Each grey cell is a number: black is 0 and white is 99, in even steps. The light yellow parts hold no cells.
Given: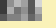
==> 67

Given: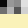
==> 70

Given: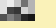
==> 26

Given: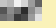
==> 54

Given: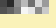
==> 38

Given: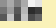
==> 61

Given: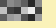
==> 26

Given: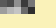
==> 71

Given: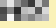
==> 52
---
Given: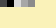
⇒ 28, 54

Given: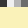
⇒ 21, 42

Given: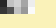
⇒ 15, 97

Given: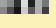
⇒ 63, 24

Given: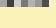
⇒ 64, 30

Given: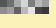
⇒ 33, 22

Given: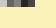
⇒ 78, 27

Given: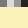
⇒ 47, 14

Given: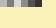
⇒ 72, 20
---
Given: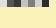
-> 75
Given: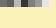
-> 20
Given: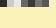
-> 40
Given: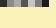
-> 33
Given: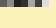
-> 19
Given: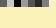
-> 60
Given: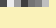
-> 24
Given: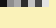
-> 17
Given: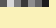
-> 22
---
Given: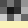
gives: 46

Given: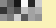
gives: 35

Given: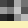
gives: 21

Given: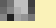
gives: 46

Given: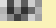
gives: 30

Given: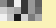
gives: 27

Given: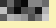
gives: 41

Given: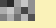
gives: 16
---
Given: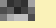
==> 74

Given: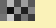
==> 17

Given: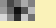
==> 17

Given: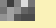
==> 34

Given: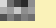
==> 38

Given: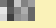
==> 56
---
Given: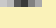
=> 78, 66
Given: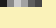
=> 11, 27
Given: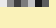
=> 91, 36
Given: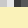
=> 78, 34
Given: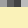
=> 62, 73
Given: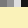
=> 47, 9
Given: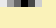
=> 91, 80
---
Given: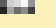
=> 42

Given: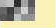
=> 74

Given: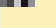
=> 77

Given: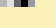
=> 39

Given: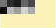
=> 61

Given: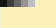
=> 40
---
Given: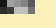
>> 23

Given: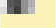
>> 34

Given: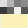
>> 38

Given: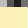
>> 43

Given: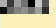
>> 18

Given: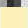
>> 62

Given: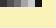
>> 32
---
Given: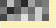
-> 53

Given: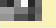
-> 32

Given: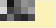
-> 20

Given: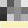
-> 79

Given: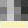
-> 78

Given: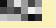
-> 39
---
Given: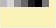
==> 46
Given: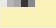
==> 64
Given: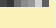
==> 43
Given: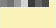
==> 44
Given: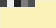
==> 31
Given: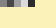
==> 51
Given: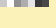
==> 67
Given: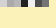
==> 66
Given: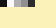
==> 56
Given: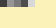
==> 47
